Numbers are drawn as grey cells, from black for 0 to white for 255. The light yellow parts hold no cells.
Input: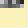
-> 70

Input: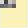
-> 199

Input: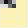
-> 74

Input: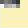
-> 109

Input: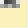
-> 78

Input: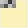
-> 56

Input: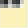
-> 173

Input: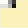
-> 148
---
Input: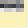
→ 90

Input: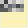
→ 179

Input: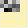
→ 190

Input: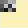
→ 196

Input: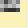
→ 156

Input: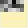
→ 189

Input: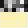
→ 118

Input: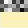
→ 100

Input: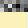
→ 68
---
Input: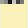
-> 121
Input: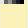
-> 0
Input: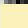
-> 32
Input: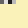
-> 186
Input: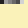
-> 210
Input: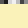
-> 143
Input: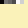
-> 208
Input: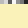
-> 36
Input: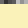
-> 179
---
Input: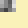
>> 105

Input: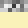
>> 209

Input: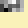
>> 63

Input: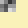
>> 140

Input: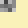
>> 165

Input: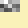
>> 145

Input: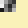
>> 23

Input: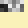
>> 67

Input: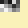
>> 186
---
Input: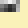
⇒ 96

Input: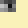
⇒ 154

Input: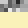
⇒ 125

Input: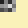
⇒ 74

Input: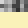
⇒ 199

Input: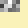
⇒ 163

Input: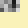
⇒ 85
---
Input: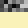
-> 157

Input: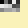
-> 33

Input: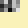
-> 64

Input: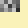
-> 195

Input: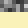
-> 149

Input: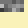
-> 117
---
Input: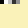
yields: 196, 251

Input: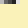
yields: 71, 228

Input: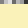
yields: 106, 224

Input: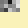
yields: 130, 229

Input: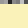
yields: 137, 192

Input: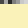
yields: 125, 212
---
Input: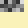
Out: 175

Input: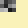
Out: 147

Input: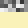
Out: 105

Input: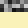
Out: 181

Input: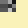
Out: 114

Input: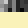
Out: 160

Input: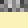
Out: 54

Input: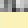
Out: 188

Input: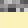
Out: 115
